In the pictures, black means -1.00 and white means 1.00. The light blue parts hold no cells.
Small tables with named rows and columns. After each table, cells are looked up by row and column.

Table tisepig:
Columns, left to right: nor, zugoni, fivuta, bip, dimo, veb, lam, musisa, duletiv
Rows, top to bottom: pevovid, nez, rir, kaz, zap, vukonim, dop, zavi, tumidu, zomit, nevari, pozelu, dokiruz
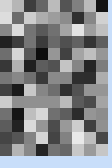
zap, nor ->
-0.14
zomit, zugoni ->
-0.84
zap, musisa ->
0.50
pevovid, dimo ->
0.47
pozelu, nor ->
-0.46
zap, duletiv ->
0.18
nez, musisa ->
0.06
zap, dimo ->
0.18
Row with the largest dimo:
pevovid

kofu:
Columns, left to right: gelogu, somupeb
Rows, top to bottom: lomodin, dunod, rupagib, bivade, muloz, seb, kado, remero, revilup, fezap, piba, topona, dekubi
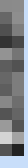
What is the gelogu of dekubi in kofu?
-0.35
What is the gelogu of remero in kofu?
-0.26
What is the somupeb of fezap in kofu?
-0.21
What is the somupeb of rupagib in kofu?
-0.01
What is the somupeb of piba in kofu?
-0.34
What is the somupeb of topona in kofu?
0.28
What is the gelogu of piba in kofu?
0.21
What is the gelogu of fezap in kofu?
-0.34
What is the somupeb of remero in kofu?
-0.02
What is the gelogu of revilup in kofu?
0.07
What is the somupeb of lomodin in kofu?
0.09
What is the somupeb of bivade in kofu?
-0.44
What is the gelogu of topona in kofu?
0.66
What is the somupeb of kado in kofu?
-0.02
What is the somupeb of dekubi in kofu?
-0.73
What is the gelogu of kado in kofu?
-0.19
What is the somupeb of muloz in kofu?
-0.08
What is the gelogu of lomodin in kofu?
0.08
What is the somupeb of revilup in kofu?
-0.14

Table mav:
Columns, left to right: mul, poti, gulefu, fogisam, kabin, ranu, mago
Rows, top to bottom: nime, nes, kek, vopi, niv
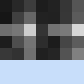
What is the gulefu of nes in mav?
-0.20
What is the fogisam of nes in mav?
-0.73
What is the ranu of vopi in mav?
-0.45
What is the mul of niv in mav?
-0.56
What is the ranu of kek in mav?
-0.04
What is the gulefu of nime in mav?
-0.52
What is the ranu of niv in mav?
-0.35
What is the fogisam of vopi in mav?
-0.65
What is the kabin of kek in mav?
-0.10
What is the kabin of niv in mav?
-0.71
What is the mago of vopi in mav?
-0.28
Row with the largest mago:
kek

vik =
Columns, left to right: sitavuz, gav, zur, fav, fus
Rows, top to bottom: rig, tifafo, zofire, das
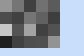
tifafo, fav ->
-0.24
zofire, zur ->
0.28
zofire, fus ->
-0.36
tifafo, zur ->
-0.08
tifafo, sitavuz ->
-0.40
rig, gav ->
-0.08
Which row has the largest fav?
rig

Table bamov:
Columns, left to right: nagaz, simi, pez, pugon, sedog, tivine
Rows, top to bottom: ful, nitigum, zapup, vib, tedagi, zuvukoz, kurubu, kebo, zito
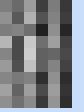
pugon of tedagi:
-0.24
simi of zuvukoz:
-0.37
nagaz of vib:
0.43
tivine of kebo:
-0.59
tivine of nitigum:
-0.52
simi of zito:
-0.11
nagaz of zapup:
-0.02
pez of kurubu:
0.01
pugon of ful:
-0.51
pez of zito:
0.09
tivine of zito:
-0.64
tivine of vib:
-0.48
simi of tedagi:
-0.42
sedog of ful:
-0.03
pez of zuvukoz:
0.51
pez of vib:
0.57
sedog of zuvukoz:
0.03
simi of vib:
-0.42
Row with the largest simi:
zapup

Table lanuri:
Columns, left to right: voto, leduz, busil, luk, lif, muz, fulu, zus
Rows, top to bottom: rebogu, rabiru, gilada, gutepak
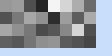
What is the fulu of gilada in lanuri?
0.67
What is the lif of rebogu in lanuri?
0.91
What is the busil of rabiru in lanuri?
0.31
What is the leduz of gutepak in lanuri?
-0.32
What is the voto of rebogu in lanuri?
0.19
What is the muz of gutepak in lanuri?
-0.29
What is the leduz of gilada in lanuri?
0.13
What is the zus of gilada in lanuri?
-0.38
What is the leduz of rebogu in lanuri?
0.23
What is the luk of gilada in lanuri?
-0.41
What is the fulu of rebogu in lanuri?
0.36
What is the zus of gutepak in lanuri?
-0.45
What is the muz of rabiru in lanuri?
0.23
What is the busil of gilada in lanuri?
-0.06
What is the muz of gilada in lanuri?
0.07
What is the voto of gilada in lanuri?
0.31
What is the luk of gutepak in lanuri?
0.12
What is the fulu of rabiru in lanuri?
-0.27
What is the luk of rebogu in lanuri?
-0.72
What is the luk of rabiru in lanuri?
0.14
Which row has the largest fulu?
gilada

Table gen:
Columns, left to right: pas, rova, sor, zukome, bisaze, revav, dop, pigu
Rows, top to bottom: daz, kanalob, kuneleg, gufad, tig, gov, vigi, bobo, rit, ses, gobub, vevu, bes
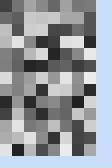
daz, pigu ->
-0.04
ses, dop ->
0.55
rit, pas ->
-0.68
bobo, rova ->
0.01
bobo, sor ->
0.29
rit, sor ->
-0.69
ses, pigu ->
0.21
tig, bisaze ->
-0.71
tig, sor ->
0.44
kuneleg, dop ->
-0.14
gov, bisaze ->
-0.30
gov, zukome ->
-0.66
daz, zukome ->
0.07
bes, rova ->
-0.73
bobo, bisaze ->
0.64
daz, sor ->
0.29
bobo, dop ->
0.10
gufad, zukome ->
-0.63
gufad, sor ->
0.06
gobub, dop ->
-0.44

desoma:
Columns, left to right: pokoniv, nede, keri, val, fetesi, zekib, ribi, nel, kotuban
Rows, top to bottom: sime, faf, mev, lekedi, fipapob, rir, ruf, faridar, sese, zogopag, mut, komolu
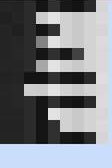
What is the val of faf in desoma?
0.59
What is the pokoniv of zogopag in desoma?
-0.72
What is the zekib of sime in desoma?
-0.82
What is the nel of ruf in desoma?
-0.68
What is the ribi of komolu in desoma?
-0.85
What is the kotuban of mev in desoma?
0.68

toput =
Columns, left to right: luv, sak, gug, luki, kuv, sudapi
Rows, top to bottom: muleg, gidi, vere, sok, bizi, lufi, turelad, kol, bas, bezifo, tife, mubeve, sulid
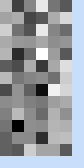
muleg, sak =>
-0.50
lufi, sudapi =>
0.74
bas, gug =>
0.00
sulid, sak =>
-0.31
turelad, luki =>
0.10
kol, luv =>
-0.42
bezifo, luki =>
-0.17
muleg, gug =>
0.05
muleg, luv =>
0.49
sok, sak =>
0.19
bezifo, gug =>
0.10
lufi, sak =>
-0.40
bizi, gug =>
-0.15
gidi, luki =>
-0.32
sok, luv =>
0.33

